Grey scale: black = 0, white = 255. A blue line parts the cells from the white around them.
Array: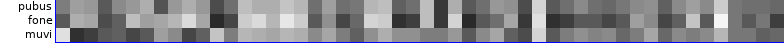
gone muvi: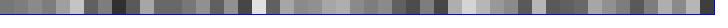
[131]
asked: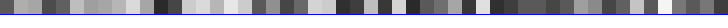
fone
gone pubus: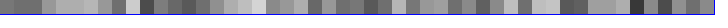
[83]
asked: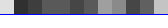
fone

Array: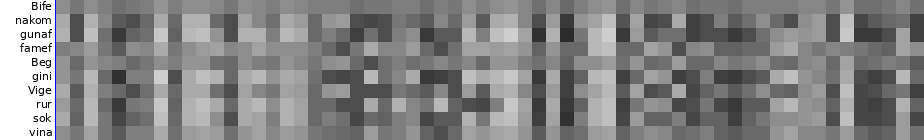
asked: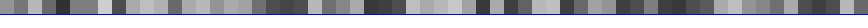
gini
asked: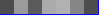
Vige
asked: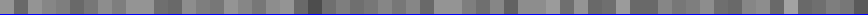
Beg
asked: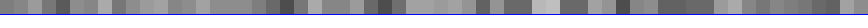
famef
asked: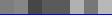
sok
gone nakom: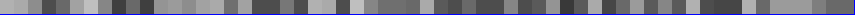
[83]

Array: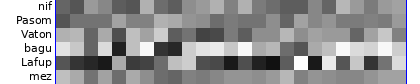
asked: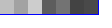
Vaton
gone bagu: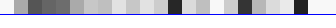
[211]

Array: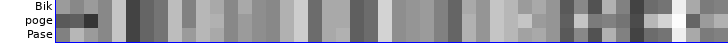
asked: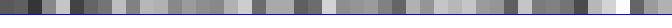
poge
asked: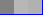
poge
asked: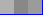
poge
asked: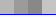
Pase
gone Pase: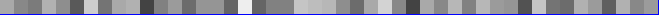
[162]

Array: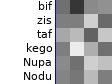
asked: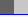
taf
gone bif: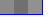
[54]
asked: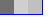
Nupa
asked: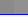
bif
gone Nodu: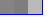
[119]
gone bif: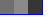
[145]

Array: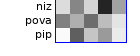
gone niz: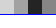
[220]
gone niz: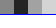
[220]

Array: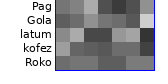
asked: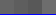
kofez
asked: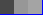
latum
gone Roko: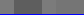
[109]
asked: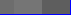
Roko
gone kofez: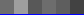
[101]

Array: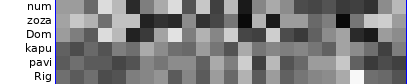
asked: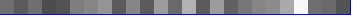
Rig
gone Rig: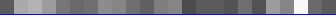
[148]
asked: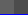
kapu

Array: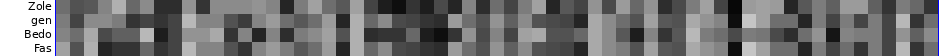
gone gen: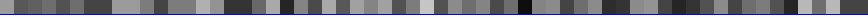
[60]
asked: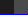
Zole
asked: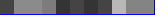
gen
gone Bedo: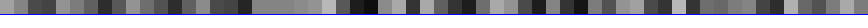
[118]
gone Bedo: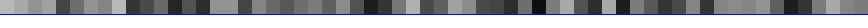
[21]
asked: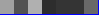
Bedo
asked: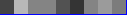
Fas

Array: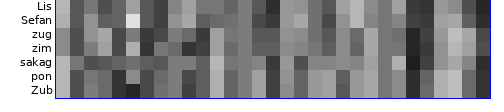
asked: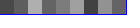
pon
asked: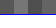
Lis
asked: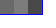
pon

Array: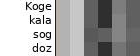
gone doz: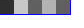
[117]
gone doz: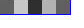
[117]
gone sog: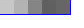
[89]
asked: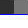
doz
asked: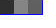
kala

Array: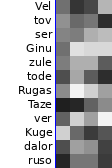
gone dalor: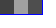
[145]
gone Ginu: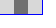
[224]
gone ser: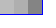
[125]
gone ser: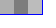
[132]
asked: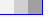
Rugas
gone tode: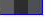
[167]

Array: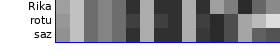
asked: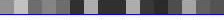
saz
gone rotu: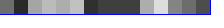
[151]
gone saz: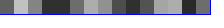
[56]
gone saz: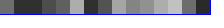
[56]

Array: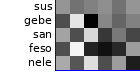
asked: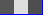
nele
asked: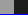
nele
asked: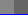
gebe
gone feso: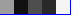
[35]
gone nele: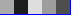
[86]
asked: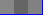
gebe

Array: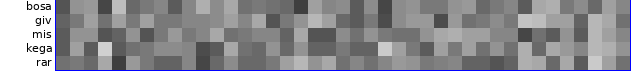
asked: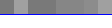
giv
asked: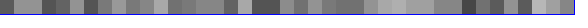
mis
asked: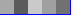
rar
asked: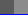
bosa
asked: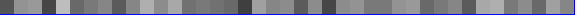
bosa

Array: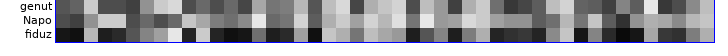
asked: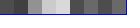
genut
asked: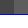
genut
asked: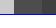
genut
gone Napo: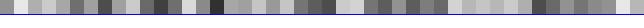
[223]

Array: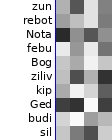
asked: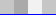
Bog
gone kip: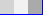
[94]
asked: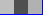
ziliv
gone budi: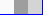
[184]
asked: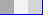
kip
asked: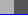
zun

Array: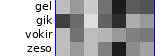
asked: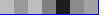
zeso
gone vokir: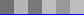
[128]
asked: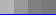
vokir
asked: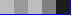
zeso
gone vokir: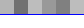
[121]

